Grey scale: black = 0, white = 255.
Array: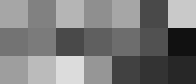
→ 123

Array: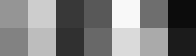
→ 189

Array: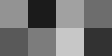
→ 124

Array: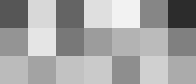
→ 229

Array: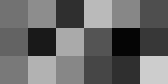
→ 25

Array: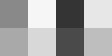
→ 216

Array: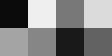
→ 134

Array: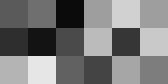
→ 19

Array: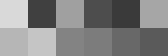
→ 197
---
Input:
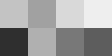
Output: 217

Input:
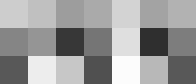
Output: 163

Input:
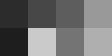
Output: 93

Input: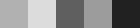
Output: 156

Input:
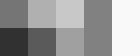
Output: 129

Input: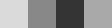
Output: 52

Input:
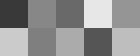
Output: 231

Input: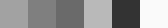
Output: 51
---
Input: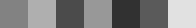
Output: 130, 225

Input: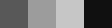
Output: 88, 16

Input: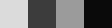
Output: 219, 10

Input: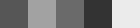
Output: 86, 235

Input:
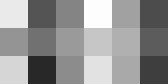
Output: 234, 62

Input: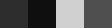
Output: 45, 79

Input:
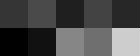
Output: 53, 205

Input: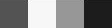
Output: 83, 28
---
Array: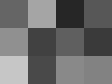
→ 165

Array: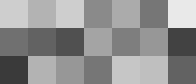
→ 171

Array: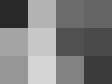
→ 179

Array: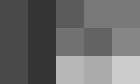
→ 91

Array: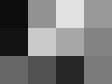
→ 146

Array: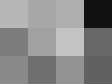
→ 167

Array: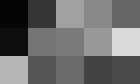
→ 161

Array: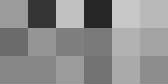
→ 38
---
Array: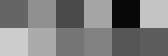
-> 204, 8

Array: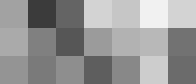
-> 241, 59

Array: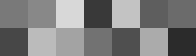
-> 216, 43

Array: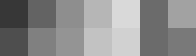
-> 217, 55

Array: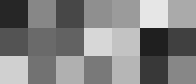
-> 230, 31

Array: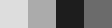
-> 221, 29

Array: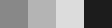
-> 220, 28

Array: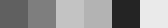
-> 234, 36

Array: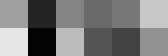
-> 229, 4

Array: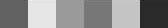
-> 229, 43
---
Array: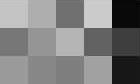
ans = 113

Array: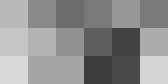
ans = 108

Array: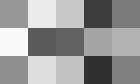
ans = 201

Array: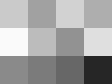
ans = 210

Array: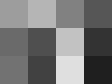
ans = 129

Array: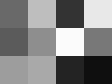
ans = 51

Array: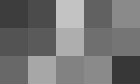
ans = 195

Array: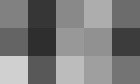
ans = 137

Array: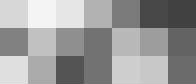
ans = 230

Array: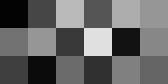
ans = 186
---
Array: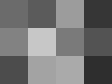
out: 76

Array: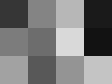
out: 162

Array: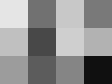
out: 156

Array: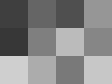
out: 207

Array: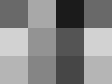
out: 181

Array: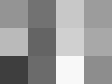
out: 62

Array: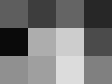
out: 144

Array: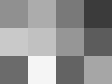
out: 107

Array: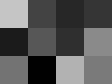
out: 115

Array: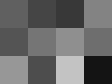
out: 151
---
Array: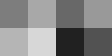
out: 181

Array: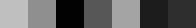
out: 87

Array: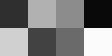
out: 208

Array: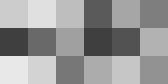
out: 119

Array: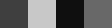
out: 63

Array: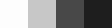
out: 253

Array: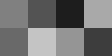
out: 105
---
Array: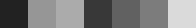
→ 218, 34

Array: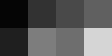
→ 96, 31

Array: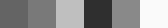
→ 250, 100

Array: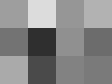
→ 178, 170

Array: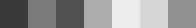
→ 144, 58

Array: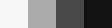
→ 18, 246
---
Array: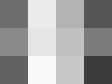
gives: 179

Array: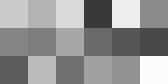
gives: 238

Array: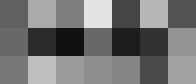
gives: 183

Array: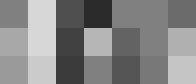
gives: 128

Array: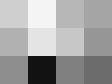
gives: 183

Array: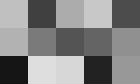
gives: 200

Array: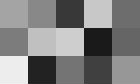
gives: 200

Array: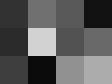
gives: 89

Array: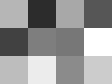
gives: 168

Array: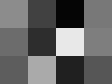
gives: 5
